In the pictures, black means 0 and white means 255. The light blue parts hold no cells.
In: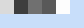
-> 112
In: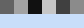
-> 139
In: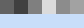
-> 140
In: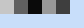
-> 96
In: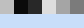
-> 165
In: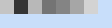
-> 184
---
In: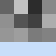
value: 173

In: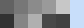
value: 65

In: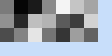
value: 210

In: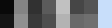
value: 111

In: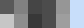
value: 158

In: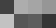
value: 53

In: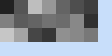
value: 48
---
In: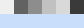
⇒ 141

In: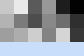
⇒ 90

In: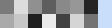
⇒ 144

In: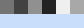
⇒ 144

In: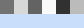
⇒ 99

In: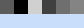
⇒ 208

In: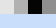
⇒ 4

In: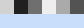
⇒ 111

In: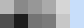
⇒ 151

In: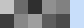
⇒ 47
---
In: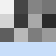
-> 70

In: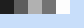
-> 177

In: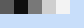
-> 120

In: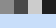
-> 73

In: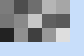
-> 110

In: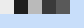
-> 186

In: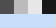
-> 187

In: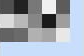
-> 120
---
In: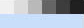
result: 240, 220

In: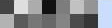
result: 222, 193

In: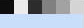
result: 235, 212

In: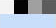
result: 243, 160

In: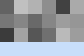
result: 192, 186

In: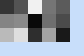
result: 241, 222

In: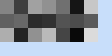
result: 219, 199

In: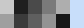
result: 201, 174

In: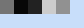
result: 204, 145
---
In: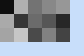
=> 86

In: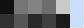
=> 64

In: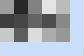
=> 77

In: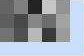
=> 108

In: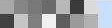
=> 154

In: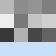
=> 196
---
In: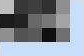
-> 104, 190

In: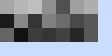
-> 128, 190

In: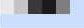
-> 56, 232

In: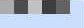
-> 193, 193

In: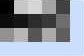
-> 44, 213

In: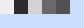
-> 210, 238
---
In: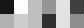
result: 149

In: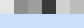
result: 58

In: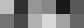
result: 135

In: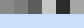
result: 197

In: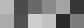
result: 137

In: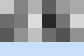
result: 95
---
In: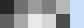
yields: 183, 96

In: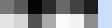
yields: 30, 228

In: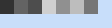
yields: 118, 50

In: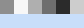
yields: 205, 142

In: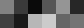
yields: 39, 64

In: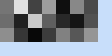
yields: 74, 142

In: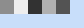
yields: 83, 141

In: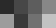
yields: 135, 156
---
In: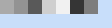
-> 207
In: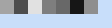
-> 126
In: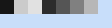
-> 44
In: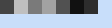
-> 162
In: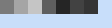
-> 94
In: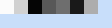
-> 88
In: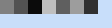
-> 191
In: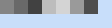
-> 189
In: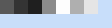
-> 139
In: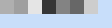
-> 54
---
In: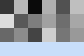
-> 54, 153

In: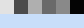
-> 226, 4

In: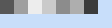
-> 87, 59

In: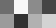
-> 109, 211

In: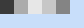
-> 58, 132

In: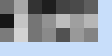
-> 109, 131
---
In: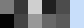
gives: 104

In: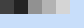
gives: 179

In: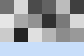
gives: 140

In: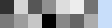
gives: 101

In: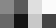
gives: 200

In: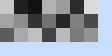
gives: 122
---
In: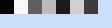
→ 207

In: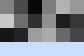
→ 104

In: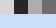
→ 173

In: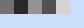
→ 81

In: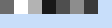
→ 141

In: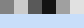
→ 160

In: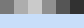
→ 85
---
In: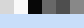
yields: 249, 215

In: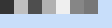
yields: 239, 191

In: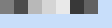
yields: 233, 213

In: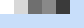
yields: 255, 216

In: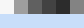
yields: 247, 158

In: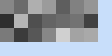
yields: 208, 181

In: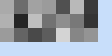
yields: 212, 191
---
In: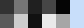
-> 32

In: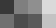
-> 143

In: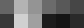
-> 148

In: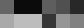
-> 11

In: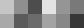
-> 77

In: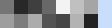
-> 63

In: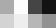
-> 69

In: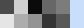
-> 11
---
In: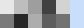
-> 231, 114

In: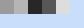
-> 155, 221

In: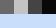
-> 105, 8

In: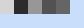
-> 213, 101

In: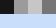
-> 22, 118

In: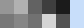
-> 150, 82

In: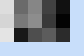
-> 221, 43

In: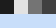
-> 28, 64

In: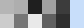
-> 181, 46
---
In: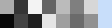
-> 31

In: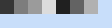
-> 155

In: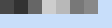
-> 102

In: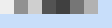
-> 207

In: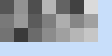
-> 107

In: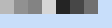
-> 131

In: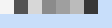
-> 215
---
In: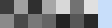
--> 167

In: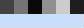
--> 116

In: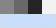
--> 104

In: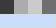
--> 111

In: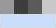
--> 91

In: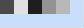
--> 147

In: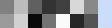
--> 209

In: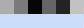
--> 122

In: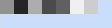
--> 173
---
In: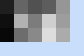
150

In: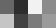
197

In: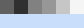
198

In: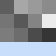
117

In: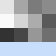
250

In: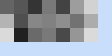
67
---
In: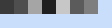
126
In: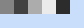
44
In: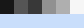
246
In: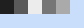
170
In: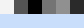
42
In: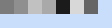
101
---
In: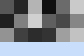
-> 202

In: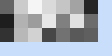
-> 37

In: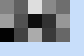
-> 110

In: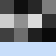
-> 125

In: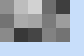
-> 62

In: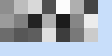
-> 68

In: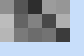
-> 150

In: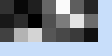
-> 37
